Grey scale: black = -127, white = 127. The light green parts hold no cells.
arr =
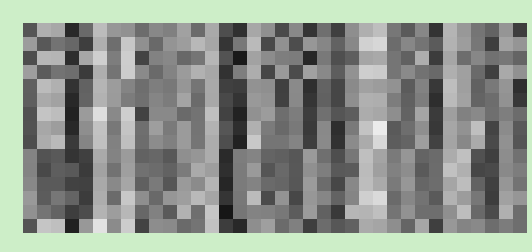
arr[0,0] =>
-42
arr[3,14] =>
-77
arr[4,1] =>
59
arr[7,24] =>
67
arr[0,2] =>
39
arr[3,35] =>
17
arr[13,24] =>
52
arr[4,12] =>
-10
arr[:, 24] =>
[47, 81, 37, 78, 33, 48, 44, 67, 43, 63, 59, 61, 79, 52, 42]
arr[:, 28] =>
[7, -11, 46, -13, 2, -2, 37, 15, 30, -27, -37, -25, -12, -17, 38]
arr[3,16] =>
45
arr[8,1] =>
44
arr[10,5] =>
34
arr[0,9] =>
8
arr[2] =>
[-50, 55, 53, -82, 39, 79, -2, 77, -59, 2, 8, -23, -10, 54, -44, -102, 34, 12, -1, -3, -88, -6, -48, -33, 37, 41, -10, -30, 46, -67, 38, -18, 7, -14, -8, -27]
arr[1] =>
[28, -39, -12, -24, -65, 47, -17, 71, 16, -22, 20, 29, 56, 38, -74, -7, 58, -54, 17, -50, 23, 6, -29, 8, 81, 87, -19, 7, -11, -36, 50, 29, -8, -65, 35, 21]
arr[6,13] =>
63
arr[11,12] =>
11
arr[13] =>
[17, -11, -28, -65, -51, 51, 29, 55, -24, 1, -37, 50, -16, 70, -105, -9, 3, 1, -7, -35, 27, -30, -70, 54, 52, 63, -11, 18, -17, -17, 15, 61, -22, -52, 48, -18]
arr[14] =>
[-43, 69, 63, -94, 24, 98, 11, 76, -60, 13, 10, -21, -11, 66, -66, -87, 14, 31, -20, 0, -65, -19, -40, -30, 42, 37, 14, -26, 38, -64, 24, 4, 9, -18, -3, -17]
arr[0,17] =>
16
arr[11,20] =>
27
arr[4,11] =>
22
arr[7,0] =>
-45
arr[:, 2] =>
[39, -12, 53, -12, 48, 34, 61, 29, 58, -38, -33, -37, -8, -28, 63]
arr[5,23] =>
15
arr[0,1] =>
47
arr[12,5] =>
45
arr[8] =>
[-50, 44, 58, -69, 5, 64, 1, 63, -18, 12, 0, 27, -10, 44, -49, -93, 72, -10, -10, 4, -65, 10, -77, 11, 43, 88, -34, -27, 30, -61, 36, 8, 42, -53, 17, -42]
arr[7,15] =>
-81
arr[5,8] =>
-15

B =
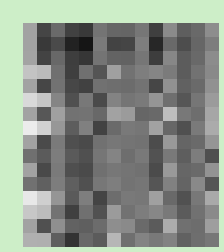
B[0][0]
34
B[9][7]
-17
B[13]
[71, 60, -12, -63, -15, -46, 27, -13, -2, 7, -6, -36, -14, 10]
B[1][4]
-106
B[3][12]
-13
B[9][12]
-2
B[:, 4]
[-70, -106, -73, -15, -62, -7, -12, 0, -53, -47, -53, -47, -1, -15, -32, -23]
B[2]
[35, -60, -23, -65, -73, -11, -28, -29, -9, -66, 7, -35, -22, 12]
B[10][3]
-48
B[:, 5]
[-11, -5, -11, -43, -14, -53, -23, -61, -14, -9, -15, -8, -59, -46, -19, -36]
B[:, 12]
[-22, -25, -22, -13, -21, -9, -17, -5, -21, -2, -21, 9, -7, -14, -18, -17]
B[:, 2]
[-21, -53, -23, -15, -13, 5, 32, 23, -5, -2, -5, -2, 21, -12, 15, -33]
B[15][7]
-16
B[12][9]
32
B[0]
[34, -58, -21, -62, -70, -11, -25, -26, -9, -64, 10, -33, -22, 13]
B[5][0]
89
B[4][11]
-30
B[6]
[34, -40, 32, -13, -12, -23, 34, 27, -25, -22, 62, -7, -17, 38]
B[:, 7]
[-26, -58, -29, -13, -19, -10, 27, -6, -11, -17, -11, -12, -6, -13, 10, -16]
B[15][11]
-30
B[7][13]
43
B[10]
[34, -54, -5, -48, -53, -15, -8, -11, -14, -52, 25, -25, -21, 19]
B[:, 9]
[-64, -88, -66, 5, -57, 21, -22, 34, -51, -45, -52, -42, 32, 7, -36, -6]
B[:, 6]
[-25, -60, -28, 32, -17, 3, 34, -21, -8, 4, -8, -1, -18, 27, 14, 54]
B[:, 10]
[10, -22, 7, -4, 17, -16, 62, -24, 25, -6, 25, 1, -22, -6, 44, 2]
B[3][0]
67

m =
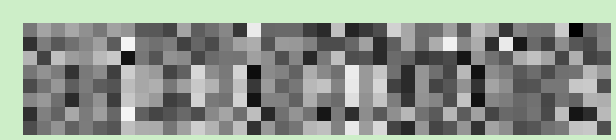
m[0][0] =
-8
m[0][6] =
33
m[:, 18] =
[-22, 26, -47, 2, -29, 2, -14, -28]
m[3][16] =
-114
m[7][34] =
13
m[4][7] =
60
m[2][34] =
-39
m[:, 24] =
[-70, 33, -43, 25, 25, 18, 13, 28]
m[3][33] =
13
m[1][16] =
45
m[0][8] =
-38
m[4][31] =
18
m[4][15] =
64
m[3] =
[-9, 18, -3, -76, -6, 11, -64, 77, 39, 27, -58, -30, 87, 13, -6, 83, -114, 11, 2, -29, 45, 9, -15, 107, 25, 69, -15, -85, 21, -16, -57, 56, -109, 13, -4, -38, -18, -51, -15, -13, 56, 25]
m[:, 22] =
[63, -51, 63, -15, 3, -20, -4, 1]
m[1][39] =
-41
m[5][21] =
-3
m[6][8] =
-31
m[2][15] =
-11
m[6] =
[-80, 0, -28, 40, -4, 30, -24, 116, -31, -58, -44, -22, -50, 9, 37, -17, 62, -87, -14, 20, -13, -105, -4, -81, 13, -38, 15, 55, -13, -37, 54, -35, 33, -58, -22, -27, -11, -53, 61, -106, -83, 57]
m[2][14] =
-10
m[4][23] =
104
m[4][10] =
-7
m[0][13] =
-16
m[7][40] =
71
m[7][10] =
-9
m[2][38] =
-57
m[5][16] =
-108
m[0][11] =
36
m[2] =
[51, -60, 63, 28, 18, 57, 72, -108, -8, -42, 18, 10, -56, -20, -10, -11, 32, 14, -47, 5, -87, -6, 63, -49, -43, -85, -20, -30, -73, -62, -52, -105, 19, -14, -39, 43, 65, 35, -57, 47, -61, -47]
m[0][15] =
-72
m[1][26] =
-32
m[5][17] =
3
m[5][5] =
18
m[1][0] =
-78

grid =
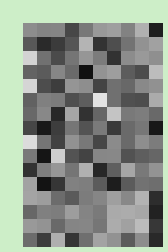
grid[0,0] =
13
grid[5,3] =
-48
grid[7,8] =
-8
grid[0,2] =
5
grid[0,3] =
-56
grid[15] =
[-19, -67, 47, -74, -16, 35, 18, -36, 13, -86]
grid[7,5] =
-5
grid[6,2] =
-87
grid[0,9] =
-97
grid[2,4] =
22
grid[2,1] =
-14
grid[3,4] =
-110
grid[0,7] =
2
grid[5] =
[-30, 0, -3, -48, -34, 99, -15, -47, -50, 43]
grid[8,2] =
-62
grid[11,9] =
-17
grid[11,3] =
1
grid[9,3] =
-44
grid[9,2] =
78
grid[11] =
[34, -108, -73, 1, -1, -36, -98, -36, -13, -17]
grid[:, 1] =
[4, -85, -14, -36, -50, 0, 8, -102, -10, -106, -1, -108, 29, 0, 19, -67]
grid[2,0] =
83
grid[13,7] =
44
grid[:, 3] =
[-56, -42, -10, -21, 21, -48, 38, -9, 18, -44, -10, 1, -37, 29, 5, -74]
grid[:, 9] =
[-97, 33, 15, 60, 17, 43, -22, -103, -3, -25, 19, -17, -82, -93, -72, -86]
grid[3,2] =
6
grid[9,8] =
-33
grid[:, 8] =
[48, 18, 25, -51, 9, -50, -2, -8, 14, -33, -6, -13, 51, 39, 60, 13]
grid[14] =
[25, 19, -22, 5, 6, -9, 44, 33, 60, -72]
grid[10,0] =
-77
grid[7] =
[-57, -102, -66, -9, -44, -5, -69, -21, -8, -103]
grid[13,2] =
-2
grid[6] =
[-23, 8, -87, 38, -77, -25, 68, -6, -2, -22]
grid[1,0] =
-39

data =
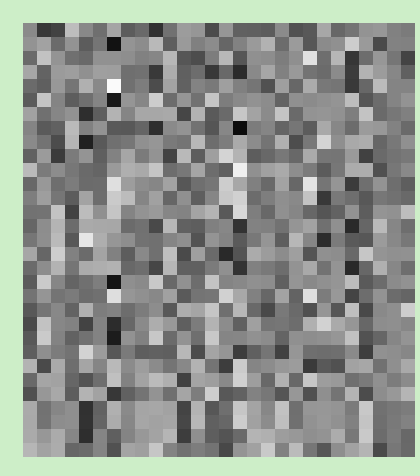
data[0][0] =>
10
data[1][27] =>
1
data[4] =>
[-20, -32, 24, -10, 48, 9, 122, -15, -2, -51, 35, -30, 3, -6, 31, 0, -10, -46, 31, -24, 43, -7, -10, -70, -24, 59, 4, 4]
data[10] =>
[58, -4, 12, -8, -21, -26, 26, 47, 41, 69, -18, -7, 37, -18, -32, 111, 16, 33, 42, 13, -4, -36, -8, 44, 45, -47, -8, 9]
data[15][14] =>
4
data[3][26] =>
7
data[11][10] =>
34
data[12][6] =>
74
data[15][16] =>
-7
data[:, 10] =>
[-14, -33, 55, 45, 35, -19, 41, 10, -5, -60, -18, 34, -25, 6, 55, 5, 63, 54, -23, 33, -39, 25, -20, -32, -11, 47, -16, 34, 37, 53, 3]
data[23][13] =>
36
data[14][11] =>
-30
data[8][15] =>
42
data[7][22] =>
7
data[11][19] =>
-24
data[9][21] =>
-9
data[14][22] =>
16
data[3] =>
[38, -28, 27, 30, 16, 31, 30, -16, -14, -70, 45, -31, -18, -71, -22, -84, 9, 38, 1, 25, -12, -20, 11, -67, 51, 28, 7, -31]
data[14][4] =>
42
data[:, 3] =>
[61, 19, -15, 30, -10, -34, 18, 58, 53, -4, -8, -3, -35, -61, -19, -39, 1, -10, -27, -4, -28, 2, -29, -12, -17, -25, -34, 15, 15, 6, -25]
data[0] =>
[10, -71, -61, 61, 8, -16, 37, -35, -22, -78, -14, 28, 22, -52, 22, -30, -31, -35, 11, -46, -39, 39, -24, -11, 19, 23, 1, -4]
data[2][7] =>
14
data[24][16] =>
5
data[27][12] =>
51
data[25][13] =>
30
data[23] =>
[-33, 15, -3, -12, 83, 28, -40, -5, -33, -30, -32, 56, -51, 36, 21, -66, -31, -10, -62, 22, -16, -18, -16, 10, -65, 17, 14, 7]
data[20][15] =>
55
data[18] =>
[-36, 74, 6, -27, -15, -1, -106, 15, 10, 72, -23, 17, -18, 67, 4, 8, 16, 13, -31, 21, 9, 16, 21, 60, -37, -19, 11, 18]
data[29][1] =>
23
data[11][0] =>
-23
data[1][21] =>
11
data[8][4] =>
-95
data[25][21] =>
29
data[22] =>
[-39, 74, 3, -29, -13, 3, -99, 18, 1, 71, -20, 19, -16, 72, 5, 6, 17, 12, -27, 16, 13, 16, 22, 65, -45, -25, 6, 20]

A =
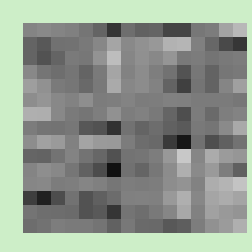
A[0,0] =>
4
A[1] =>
[-27, -39, -14, -13, -6, 7, 37, 9, 17, 24, 50, 53, 0, -24, -54, -73]
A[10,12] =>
10
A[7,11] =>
-37
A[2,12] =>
-3
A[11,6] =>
-9
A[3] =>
[8, -10, -17, -10, -27, -5, 37, 2, 12, -1, -13, -44, -8, -28, -9, -6]
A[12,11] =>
47
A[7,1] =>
-11
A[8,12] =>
-14
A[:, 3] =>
[0, -13, -5, -10, -9, 2, -5, -8, 1, 3, -9, -1, -13, -20, -5]
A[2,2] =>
-27
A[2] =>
[-27, -45, -27, -5, -8, 19, 61, 6, 16, 8, 21, -6, -3, -11, -6, -3]
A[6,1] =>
46
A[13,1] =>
-17
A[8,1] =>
33
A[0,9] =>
-27
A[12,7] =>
0
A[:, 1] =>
[9, -39, -45, -10, 17, 21, 46, -11, 33, -28, 14, 8, -95, -17, -13]
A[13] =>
[-11, -17, -18, -20, -45, -38, -74, -11, -17, -6, 6, 40, 1, 33, 25, 20]
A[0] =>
[4, 9, 4, 0, -10, -27, -74, -17, -30, -27, -59, -59, -8, -3, 35, 56]
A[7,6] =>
-78
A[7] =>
[-3, -11, -12, -8, -40, -45, -78, -13, -27, -18, -30, -37, -6, -10, 10, 41]
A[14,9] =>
-22
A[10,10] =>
12
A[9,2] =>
-12
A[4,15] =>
32
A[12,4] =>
-45
